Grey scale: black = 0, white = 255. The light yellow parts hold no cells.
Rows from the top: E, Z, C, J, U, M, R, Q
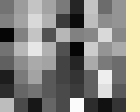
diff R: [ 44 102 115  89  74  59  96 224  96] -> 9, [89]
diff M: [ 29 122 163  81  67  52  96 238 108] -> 4, [89]

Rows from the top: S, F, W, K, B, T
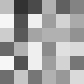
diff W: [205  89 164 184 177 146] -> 4, [177]
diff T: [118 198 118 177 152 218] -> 1, [110]
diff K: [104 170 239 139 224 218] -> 2, [177]
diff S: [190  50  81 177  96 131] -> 3, [74]
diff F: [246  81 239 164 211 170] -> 4, [158]
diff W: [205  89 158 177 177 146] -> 3, [164]

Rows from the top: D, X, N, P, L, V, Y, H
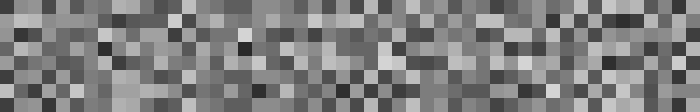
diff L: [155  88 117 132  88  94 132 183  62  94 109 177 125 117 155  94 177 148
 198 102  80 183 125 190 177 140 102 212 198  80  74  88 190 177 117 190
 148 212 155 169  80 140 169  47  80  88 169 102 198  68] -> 49, [204]
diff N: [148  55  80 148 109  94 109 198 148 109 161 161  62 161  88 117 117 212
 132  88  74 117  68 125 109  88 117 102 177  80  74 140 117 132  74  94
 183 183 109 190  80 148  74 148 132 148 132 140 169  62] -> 9, [155]
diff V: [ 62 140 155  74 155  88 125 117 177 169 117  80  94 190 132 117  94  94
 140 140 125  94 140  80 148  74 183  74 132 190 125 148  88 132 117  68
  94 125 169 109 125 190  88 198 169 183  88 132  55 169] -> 3, [148]

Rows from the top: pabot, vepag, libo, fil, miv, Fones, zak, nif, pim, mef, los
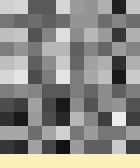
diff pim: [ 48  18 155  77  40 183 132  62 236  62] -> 2, [25]
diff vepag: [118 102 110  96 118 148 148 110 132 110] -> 5, [110]

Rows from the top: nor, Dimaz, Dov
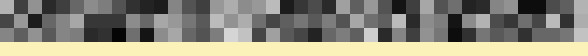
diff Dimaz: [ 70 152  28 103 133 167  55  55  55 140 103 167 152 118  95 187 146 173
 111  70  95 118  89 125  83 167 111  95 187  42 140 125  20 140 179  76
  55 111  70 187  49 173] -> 15, [89]
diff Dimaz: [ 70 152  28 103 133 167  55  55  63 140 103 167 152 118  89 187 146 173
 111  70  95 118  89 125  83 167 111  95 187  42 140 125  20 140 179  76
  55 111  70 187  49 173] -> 9, [55]
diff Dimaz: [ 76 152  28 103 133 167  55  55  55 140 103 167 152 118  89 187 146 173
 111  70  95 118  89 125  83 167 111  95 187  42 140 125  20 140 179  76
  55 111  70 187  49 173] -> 1, [70]
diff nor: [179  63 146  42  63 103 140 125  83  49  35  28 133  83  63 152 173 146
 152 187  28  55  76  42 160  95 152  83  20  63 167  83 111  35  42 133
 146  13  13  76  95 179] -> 18, [140]
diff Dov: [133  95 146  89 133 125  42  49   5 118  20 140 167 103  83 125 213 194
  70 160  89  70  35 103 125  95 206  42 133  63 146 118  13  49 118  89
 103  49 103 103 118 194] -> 10, [111]
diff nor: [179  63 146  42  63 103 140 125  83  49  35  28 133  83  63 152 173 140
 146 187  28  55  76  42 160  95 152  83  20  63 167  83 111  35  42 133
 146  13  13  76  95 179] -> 19, [152]
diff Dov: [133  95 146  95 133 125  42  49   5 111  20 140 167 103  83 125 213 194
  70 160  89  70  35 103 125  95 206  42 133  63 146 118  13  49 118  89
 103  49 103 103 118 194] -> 4, [89]

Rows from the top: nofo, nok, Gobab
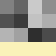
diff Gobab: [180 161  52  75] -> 3, [46]
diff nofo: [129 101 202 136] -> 4, [142]

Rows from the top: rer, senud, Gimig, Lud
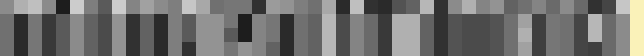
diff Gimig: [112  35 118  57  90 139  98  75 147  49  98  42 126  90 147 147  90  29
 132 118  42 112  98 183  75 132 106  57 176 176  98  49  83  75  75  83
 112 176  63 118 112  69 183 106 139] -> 2, [42]
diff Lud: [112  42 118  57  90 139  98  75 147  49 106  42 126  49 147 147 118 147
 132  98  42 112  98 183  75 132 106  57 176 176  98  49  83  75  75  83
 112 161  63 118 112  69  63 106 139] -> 11, [98]

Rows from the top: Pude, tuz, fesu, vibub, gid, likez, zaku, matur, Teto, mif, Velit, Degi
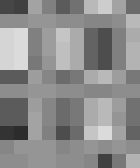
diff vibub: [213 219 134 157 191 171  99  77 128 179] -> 3, [128]
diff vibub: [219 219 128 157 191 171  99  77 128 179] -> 1, [213]
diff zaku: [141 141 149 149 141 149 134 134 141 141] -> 6, [141]

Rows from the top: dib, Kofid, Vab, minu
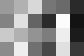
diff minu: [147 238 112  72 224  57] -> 1, [139]
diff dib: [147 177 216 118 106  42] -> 1, [154]
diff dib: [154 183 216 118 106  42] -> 2, [177]
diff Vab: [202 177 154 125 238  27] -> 3, [147]

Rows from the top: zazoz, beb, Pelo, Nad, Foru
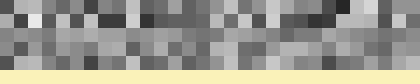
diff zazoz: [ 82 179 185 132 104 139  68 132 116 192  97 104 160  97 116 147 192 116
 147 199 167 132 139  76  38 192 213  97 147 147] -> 12, [110]
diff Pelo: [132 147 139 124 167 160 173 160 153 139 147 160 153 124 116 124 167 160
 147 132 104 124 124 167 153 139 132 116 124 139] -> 9, [160]

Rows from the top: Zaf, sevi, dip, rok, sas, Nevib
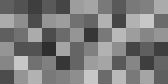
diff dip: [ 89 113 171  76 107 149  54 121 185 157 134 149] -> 1, [95]
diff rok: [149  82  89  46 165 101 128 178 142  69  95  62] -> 3, [82]

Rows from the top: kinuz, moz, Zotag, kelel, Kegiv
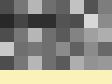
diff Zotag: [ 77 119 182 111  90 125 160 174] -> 6, [131]
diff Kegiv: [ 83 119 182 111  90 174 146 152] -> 1, [77]
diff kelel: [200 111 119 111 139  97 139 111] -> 8, [104]
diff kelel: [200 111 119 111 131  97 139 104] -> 5, [139]
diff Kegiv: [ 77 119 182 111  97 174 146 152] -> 5, [90]
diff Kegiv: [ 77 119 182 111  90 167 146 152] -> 6, [174]
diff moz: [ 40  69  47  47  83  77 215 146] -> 8, [139]

